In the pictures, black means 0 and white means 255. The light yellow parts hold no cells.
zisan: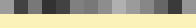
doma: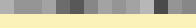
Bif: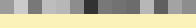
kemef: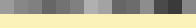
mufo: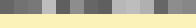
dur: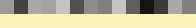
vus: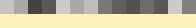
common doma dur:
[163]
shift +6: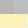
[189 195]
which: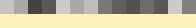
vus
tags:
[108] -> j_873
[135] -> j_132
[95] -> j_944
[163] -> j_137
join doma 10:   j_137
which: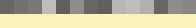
mufo

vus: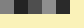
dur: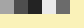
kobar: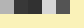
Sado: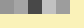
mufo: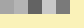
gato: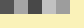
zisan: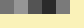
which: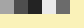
dur
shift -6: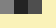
[122  29  72]
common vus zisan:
[42]

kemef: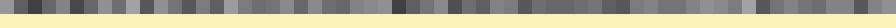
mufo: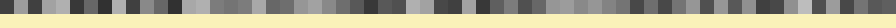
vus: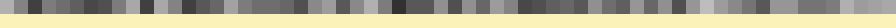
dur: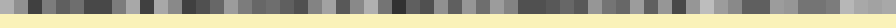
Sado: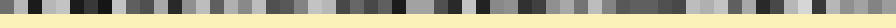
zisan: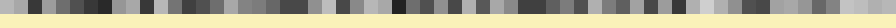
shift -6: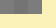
[118 110 118]
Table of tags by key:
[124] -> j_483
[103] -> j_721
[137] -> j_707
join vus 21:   j_721
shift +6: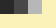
[ 47  78 189]
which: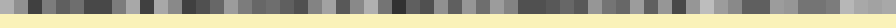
dur
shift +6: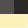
[86 47]

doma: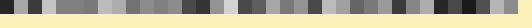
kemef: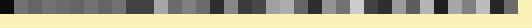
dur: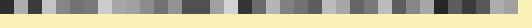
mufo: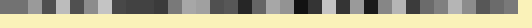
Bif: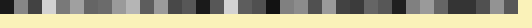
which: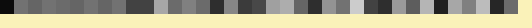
kemef
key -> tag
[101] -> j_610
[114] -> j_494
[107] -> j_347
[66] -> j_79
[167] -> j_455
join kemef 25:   j_494
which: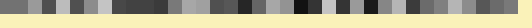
mufo

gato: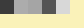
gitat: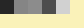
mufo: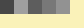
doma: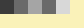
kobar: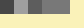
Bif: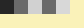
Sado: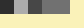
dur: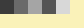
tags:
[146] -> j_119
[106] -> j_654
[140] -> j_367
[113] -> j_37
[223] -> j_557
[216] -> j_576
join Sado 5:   j_37
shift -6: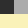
[ 40 166]
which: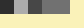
Sado
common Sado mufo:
[71]
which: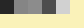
gitat

